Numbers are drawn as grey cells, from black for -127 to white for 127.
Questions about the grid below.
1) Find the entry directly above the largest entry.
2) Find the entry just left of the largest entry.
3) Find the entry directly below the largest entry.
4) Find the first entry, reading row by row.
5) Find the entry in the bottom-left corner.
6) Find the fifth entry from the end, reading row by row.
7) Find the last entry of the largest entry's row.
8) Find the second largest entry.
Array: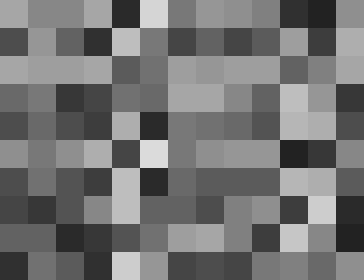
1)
-85
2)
-58
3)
-85
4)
38
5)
-79
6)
-58
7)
7
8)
85

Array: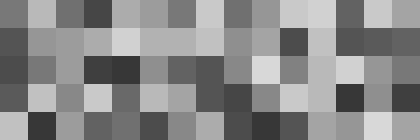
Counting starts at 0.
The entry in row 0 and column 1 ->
57
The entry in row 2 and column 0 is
-51
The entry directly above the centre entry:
65
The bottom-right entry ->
36
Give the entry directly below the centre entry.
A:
-43
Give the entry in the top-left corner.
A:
-7
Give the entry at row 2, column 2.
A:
28
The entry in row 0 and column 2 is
-15
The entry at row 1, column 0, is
-43
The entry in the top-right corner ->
36
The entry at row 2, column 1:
-7

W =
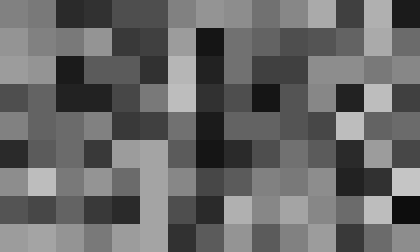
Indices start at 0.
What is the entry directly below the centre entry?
-106
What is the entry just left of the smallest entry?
61
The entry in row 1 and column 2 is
-6
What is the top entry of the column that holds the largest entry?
-100
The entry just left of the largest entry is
-78
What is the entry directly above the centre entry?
-78
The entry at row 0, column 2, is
-85
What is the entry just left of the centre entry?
-14
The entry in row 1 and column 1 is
1
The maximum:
69
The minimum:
-114
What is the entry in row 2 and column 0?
28
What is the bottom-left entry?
28
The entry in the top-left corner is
1
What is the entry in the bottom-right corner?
13
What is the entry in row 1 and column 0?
20
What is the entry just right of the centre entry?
-28
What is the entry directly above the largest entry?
-56
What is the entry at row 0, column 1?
-6
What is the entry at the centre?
-100

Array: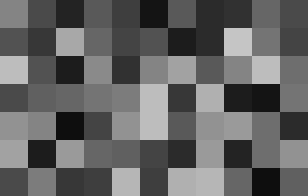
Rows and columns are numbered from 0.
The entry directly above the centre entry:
4
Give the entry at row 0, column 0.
4
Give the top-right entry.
-53
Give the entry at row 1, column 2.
40
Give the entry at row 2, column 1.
-45
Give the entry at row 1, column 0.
-45
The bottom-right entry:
-31
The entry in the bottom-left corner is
-53
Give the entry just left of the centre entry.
-3
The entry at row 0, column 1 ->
-53
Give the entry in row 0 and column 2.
-92
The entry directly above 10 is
-25
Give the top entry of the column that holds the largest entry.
-78
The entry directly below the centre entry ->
61
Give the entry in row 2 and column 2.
-99

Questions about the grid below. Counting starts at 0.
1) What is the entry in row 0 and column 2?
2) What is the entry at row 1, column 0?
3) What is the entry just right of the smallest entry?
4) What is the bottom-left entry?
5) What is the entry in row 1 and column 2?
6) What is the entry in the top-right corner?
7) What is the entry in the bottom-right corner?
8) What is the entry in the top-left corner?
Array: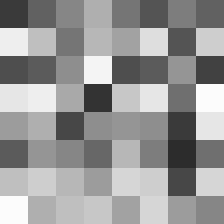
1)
6
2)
110
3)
-16
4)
124
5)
-10
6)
-30
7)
6
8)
-69

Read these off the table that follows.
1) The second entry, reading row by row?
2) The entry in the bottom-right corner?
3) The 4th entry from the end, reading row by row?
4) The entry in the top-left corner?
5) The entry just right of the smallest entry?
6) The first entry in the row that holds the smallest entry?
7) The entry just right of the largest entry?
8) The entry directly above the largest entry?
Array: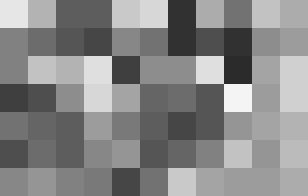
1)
51
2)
44
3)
36
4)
102
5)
36
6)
1
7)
28
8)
-84

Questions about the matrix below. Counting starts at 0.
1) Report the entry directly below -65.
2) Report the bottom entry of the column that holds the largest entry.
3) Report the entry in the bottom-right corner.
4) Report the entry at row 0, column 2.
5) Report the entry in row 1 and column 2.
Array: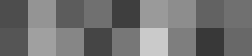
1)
-8
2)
74
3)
-23
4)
-35
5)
6

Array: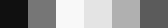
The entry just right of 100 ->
48
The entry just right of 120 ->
100

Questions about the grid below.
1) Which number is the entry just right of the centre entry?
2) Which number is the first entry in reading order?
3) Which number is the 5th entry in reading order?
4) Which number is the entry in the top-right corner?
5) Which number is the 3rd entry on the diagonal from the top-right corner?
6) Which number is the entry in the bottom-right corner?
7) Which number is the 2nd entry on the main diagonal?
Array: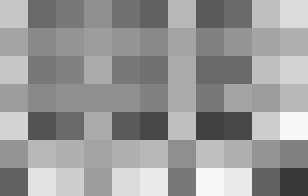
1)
42
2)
70
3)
-14
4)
91
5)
-22
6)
-70
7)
9

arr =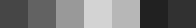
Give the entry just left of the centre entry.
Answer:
25
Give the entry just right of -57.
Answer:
-29
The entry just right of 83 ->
55

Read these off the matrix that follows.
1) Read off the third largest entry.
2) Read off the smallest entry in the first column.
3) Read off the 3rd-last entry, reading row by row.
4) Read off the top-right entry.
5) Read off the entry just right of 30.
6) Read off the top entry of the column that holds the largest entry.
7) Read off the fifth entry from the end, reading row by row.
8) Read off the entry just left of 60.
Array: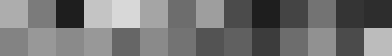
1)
60
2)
3
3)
17
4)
-82
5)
-52
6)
88
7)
-67
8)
-52

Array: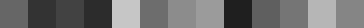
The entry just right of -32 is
-10
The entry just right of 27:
-96
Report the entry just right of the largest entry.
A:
-18
